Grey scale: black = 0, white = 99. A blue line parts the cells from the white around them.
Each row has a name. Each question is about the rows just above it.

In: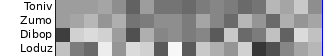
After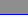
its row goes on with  48,64,52,41,71,58,41,68,58,64
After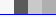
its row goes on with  58,81,21,31,52,64,71
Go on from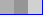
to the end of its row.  21,31,52,64,71
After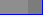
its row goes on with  64,52,41,71,58,41,68,58,64
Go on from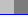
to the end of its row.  41,92,58,85,81,35,96,35,78,68,58,81,21,31,52,64,71

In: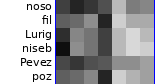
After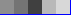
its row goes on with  80
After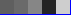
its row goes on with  69,62

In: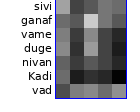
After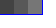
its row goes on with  42
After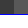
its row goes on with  26,15

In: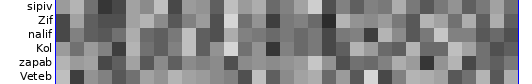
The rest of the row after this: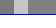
34,41,31
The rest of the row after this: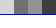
47,50,41,17,70,57,54,60,47,34,70,63,44,67,37,67,37
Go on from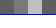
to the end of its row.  31,67,50,47,41,47,41,47,28,47,50,24,70,54,34,47,77,50,50,34,41,31

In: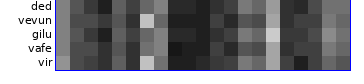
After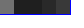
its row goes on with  25,47,40,64,25,12,25,40,33
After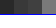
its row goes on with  40,64,25,12,25,40,33
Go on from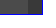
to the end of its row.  33,19,75,40,12,12,12,25,16,33,29,64,19,25,25,47,40
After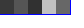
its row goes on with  12,12,12,25,16,33,29,64,19,25,25,47,40
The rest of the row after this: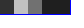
16,22,25,47,40,64,25,12,25,40,33
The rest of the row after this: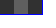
75,44,12,12,16,22,25,47,40,64,25,12,25,40,33

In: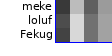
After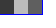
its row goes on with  60
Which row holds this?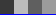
meke
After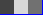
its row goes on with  63

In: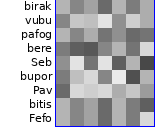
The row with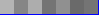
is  pafog
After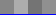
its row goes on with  41,45
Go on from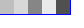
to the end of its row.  70
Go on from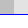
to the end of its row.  56,80,67
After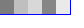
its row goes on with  31,70

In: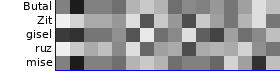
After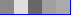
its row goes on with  30,66,70,66,82,56,46
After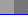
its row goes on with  70,86,46
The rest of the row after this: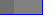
40,82,62,19,74

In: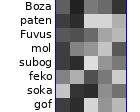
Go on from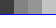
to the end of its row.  34
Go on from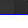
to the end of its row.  55,44
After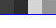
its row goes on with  72

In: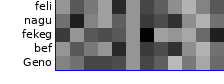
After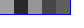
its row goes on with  55,69,51,34
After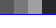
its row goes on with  58,27,37,55,69,51,34
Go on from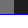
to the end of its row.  51,62,37,58,23,30,19,55,69,44
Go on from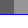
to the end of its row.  23,30,19,55,69,44
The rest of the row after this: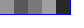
58,27,37,55,69,51,34
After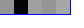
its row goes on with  41,12
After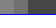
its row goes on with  30,58,27,37,72,47,65,41

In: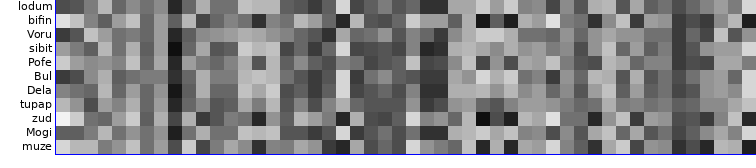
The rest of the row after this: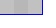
33,33,23,33,83,23,33,44,30,44,19,19,68,71,79,65,75,51,54,30,54,33,65,75,40,65,33,44,27,37,54,65,51,83
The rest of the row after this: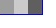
68,27,68,23,33,48,44,15,57,37,71,61,48,15,68,30,27,37,83,51,57,40,71,6,30,12,71,65,87,44,44,15,57,75,23,61,57,30,33,23,51,75,15
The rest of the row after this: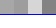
37,19,65,79,27,57,54,19,30,15,71,68,12
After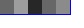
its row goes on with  33,37,65,48,71,33,51,30,51,68,40,33,33,33,57,23,30,57,61,40,33,51,61,61,57,48,40,44,68,48,51,44,48,37,40,54,54,65,75
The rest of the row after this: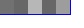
40,57,9,37,68,40,40,75,65,79,30,37,23,37,83,27,33,40,30,51,19,19,68,68,71,57,71,54,61,40,54,33,61,75,37,61,37,44,27,33,57,61,54,83
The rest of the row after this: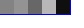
30,12,71,65,87,44,44,15,57,75,23,61,57,30,33,23,51,75,15

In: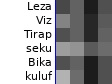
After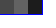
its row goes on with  31
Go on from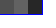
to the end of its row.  38
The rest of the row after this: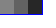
35
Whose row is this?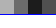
kuluf
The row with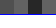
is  Tirap
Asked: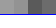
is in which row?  seku

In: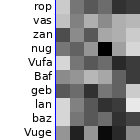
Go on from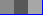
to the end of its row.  68,79
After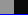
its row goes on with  16,54
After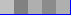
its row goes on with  71
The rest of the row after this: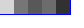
26
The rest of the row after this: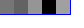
83
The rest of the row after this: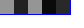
54

